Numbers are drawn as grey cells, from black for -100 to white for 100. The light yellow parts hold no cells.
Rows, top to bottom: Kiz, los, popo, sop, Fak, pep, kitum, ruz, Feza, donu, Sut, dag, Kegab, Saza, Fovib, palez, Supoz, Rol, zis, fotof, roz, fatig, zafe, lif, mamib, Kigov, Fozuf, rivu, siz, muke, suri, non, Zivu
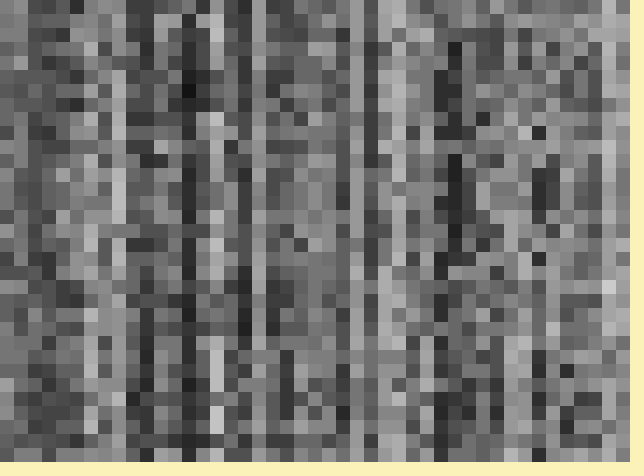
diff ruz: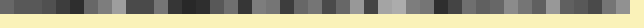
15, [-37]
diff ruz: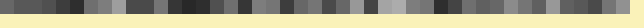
6, [-19]
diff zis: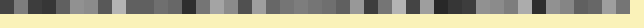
12, [-25]
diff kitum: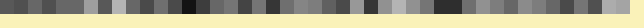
8, [35]
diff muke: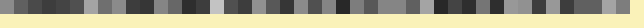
3, [-47]

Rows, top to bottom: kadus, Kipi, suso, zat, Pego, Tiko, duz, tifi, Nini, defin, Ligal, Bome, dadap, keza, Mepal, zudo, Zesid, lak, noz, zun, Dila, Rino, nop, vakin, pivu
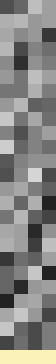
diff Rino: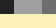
2, [31]
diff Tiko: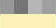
2, [49]
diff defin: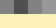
3, [25]

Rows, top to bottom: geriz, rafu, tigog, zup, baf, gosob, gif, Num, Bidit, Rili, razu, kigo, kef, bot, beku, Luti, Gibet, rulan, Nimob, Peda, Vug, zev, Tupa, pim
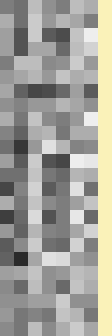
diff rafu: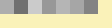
6, [-2]
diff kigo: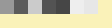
0, [25]
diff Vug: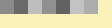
4, [-18]
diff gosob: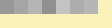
3, [19]
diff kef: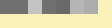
3, [-7]
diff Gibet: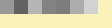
5, [30]

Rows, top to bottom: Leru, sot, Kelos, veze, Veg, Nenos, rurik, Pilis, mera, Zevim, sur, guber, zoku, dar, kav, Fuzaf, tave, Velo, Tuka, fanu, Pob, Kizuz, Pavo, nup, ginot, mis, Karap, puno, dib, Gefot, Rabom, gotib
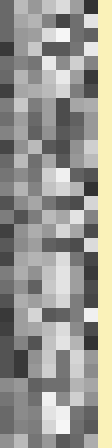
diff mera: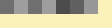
2, [-18]
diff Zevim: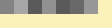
2, [-24]
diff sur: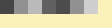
3, [-30]
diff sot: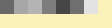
3, [3]

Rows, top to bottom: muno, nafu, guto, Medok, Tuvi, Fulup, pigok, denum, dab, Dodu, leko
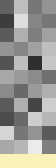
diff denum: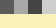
1, [37]
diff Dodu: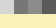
2, [15]
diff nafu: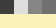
3, [-7]
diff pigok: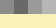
3, [37]
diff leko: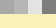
2, [84]
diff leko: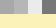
3, [-1]
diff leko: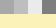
1, [43]

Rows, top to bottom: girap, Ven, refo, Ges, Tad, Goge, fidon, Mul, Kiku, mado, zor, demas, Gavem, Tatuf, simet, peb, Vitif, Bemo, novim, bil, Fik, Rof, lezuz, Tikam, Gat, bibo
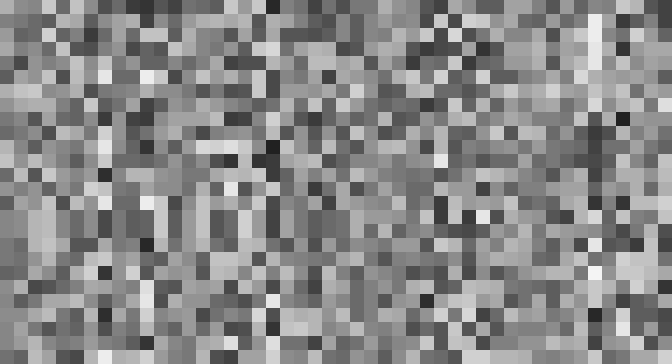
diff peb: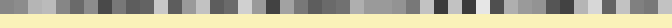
15, [-33]
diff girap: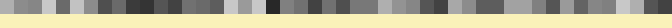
45, [42]
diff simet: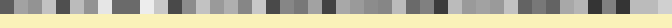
38, [-11]
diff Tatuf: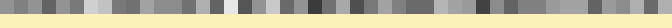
32, [21]
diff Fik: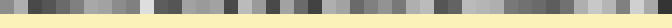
40, [-6]

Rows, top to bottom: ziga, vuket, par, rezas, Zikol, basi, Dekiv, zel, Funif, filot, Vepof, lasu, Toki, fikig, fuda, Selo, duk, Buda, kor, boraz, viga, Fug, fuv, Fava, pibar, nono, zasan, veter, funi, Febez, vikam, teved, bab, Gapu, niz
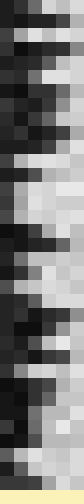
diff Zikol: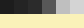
3, [-27]
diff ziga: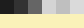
2, [-16]
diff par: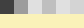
1, [28]

